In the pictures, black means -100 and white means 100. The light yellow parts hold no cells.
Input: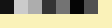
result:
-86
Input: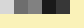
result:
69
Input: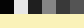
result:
-97
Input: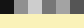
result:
-85
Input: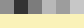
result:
12
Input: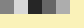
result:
2
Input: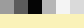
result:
22
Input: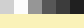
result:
63
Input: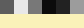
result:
-27
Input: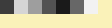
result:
-53
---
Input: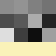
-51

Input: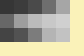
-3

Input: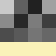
-30

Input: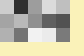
90

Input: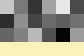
-36

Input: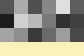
-17

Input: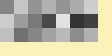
45

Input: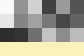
53

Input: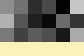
-38
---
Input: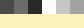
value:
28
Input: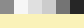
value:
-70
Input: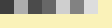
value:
73
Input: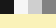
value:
2
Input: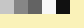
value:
-87
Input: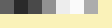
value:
35
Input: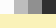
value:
-62
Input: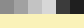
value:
-76
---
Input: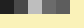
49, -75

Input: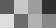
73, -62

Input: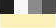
94, -75

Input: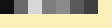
69, -87

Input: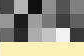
90, -88

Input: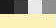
82, -79

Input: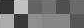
51, -60

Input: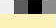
88, -100

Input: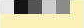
82, -84
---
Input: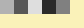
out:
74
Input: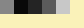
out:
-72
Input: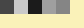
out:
-79
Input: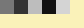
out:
48
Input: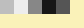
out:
6
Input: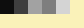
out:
27
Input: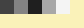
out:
-76
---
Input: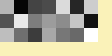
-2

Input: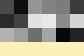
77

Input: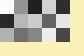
60

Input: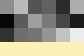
24

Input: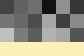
-40

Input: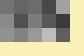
-3

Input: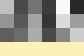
28

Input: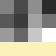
27

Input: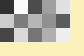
43
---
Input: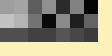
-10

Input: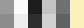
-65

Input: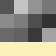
-39

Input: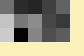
10

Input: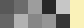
6

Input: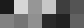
13

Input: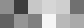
0

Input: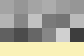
52
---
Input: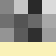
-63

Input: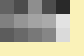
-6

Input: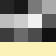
-41

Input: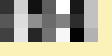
-70

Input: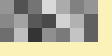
-59

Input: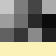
8

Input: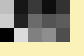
0

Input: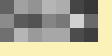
21

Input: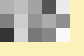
-6

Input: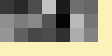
-45
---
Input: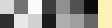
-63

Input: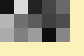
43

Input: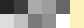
73

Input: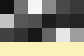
52

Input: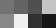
7

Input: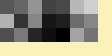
39

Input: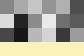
72
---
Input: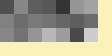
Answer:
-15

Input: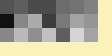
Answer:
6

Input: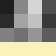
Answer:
28

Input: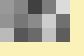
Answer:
-7

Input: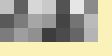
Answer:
-3

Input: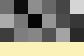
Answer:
-7

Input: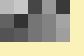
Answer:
-60

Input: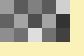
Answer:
29

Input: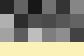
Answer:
-65
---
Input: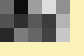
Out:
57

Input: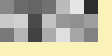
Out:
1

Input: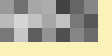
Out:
-16

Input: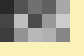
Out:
5

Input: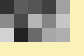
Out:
37

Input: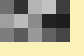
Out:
-46

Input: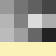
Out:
-73

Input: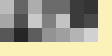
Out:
64
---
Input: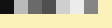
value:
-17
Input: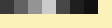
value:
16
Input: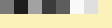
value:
27
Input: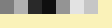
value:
-68
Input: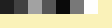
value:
27
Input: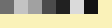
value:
26
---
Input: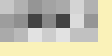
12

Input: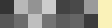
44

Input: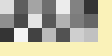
-42

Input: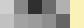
6

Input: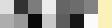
-61

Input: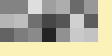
48

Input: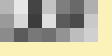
69

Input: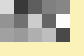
-11

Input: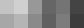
63
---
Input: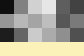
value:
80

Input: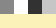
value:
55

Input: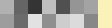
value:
50

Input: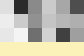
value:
59

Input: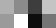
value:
54

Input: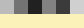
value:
2

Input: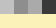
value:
-55

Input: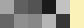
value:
-80
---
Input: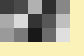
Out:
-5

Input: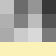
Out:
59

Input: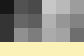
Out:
13

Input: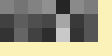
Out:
-21

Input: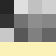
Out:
-32

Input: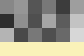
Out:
-43
